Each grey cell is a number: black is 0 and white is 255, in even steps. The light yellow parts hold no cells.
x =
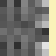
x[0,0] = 62
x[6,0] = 61
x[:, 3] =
[132, 125, 111, 74, 97, 121, 113, 102]
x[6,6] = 226
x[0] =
[62, 116, 51, 132, 93, 125, 188]
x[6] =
[61, 110, 47, 113, 87, 151, 226]
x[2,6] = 146
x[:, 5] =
[125, 87, 116, 148, 79, 85, 151, 135]
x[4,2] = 114
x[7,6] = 192
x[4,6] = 51
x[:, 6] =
[188, 95, 146, 186, 51, 91, 226, 192]
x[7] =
[70, 105, 83, 102, 82, 135, 192]

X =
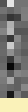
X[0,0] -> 83
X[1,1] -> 101
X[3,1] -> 176
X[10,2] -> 133
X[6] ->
[103, 202, 121, 102]
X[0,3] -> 116
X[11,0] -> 122
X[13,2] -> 125
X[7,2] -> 109
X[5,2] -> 136
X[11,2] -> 96
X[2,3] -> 127
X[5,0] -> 94
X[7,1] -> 143
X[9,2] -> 74
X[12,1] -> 103

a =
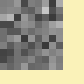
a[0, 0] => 126
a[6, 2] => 118
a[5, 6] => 137
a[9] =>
[118, 101, 116, 152, 103, 108, 114, 154, 128]
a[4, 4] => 109
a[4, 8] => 141
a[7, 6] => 146
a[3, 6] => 128
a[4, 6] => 131
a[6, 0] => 127
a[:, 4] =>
[126, 96, 120, 138, 109, 148, 80, 103, 132, 103]
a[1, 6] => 198
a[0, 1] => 129
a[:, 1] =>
[129, 137, 182, 72, 87, 137, 92, 73, 93, 101]
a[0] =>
[126, 129, 151, 73, 126, 119, 157, 61, 171]
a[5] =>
[111, 137, 155, 58, 148, 95, 137, 66, 143]
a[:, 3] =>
[73, 105, 152, 145, 127, 58, 108, 81, 115, 152]
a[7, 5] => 123
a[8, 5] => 104
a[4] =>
[111, 87, 88, 127, 109, 124, 131, 146, 141]
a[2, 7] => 59

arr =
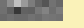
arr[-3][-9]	114
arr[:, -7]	[192, 56, 106]
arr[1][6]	131
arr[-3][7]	114
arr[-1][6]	118
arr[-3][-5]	124
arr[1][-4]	119
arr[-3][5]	100
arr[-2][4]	96

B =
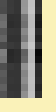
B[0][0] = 77
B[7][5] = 9
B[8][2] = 46
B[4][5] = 42
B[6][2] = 54
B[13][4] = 193
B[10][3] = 133
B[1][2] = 53
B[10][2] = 53
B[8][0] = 119
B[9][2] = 53
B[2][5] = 28
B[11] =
[85, 55, 53, 140, 191, 44]
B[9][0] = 79
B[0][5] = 48
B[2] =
[105, 48, 49, 118, 187, 28]
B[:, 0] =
[77, 75, 105, 112, 89, 100, 73, 127, 119, 79, 91, 85, 96, 83]
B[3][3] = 112
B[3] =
[112, 45, 48, 112, 187, 24]
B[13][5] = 46
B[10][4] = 189
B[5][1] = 50
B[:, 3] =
[150, 152, 118, 112, 136, 123, 155, 97, 104, 145, 133, 140, 128, 143]
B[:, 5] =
[48, 51, 28, 24, 42, 33, 52, 9, 16, 47, 40, 44, 36, 46]

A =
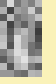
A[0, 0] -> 126
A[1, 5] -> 119
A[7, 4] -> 115
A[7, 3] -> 205
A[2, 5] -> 194
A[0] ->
[126, 216, 119, 154, 129, 184]
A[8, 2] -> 197
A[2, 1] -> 189
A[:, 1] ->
[216, 67, 189, 67, 86, 101, 84, 163, 139, 85, 151]
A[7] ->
[124, 163, 219, 205, 115, 124]
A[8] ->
[92, 139, 197, 225, 173, 184]
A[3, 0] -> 179
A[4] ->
[169, 86, 164, 186, 147, 60]
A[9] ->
[186, 85, 181, 199, 123, 92]
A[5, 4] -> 145
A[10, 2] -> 119
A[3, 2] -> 133
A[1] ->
[175, 67, 160, 147, 203, 119]
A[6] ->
[199, 84, 214, 172, 116, 92]

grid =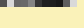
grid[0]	81
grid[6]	31
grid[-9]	103

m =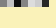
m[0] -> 128
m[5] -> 205
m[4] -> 220

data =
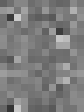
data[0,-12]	97
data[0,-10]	134
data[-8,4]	106
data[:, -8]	[109, 120, 102, 114, 118, 125, 129, 113, 106, 127, 118, 127, 118, 115, 109, 101]
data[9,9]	172
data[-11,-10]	132
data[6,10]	122
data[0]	[97, 111, 134, 134, 109, 118, 127, 109, 101, 104, 136, 119]
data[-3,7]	115
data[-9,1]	125
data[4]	[134, 126, 121, 108, 118, 133, 98, 156, 61, 99, 136, 127]
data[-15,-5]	117
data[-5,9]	179
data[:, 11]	[119, 137, 145, 121, 127, 112, 116, 125, 131, 133, 152, 132, 123, 131, 138, 136]
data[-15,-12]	150
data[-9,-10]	131
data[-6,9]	131
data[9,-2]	114
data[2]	[115, 59, 204, 145, 102, 93, 100, 89, 141, 121, 117, 145]
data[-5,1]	111
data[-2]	[123, 106, 160, 145, 109, 105, 122, 104, 126, 118, 137, 138]
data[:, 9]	[104, 123, 121, 108, 99, 187, 166, 109, 111, 172, 131, 179, 116, 113, 118, 115]
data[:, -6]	[127, 150, 100, 138, 98, 113, 108, 133, 111, 106, 125, 107, 100, 128, 122, 102]
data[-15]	[150, 158, 119, 162, 120, 108, 150, 117, 130, 123, 176, 137]
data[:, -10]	[134, 119, 204, 117, 121, 132, 126, 131, 165, 121, 147, 119, 125, 125, 160, 197]
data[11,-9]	130
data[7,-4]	111
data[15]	[102, 53, 197, 143, 101, 96, 102, 89, 133, 115, 116, 136]
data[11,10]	112
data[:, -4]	[101, 130, 141, 104, 61, 197, 165, 111, 113, 144, 130, 154, 90, 102, 126, 133]

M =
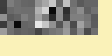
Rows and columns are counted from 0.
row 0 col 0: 63
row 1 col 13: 113
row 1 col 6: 210
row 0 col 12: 101
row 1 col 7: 10
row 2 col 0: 146
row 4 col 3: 101
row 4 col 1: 111
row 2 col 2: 99
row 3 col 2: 9
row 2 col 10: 127
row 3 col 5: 231
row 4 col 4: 97
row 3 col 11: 162
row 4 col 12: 75
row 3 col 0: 58
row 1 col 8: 144
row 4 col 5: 69
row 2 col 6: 123
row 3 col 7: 145
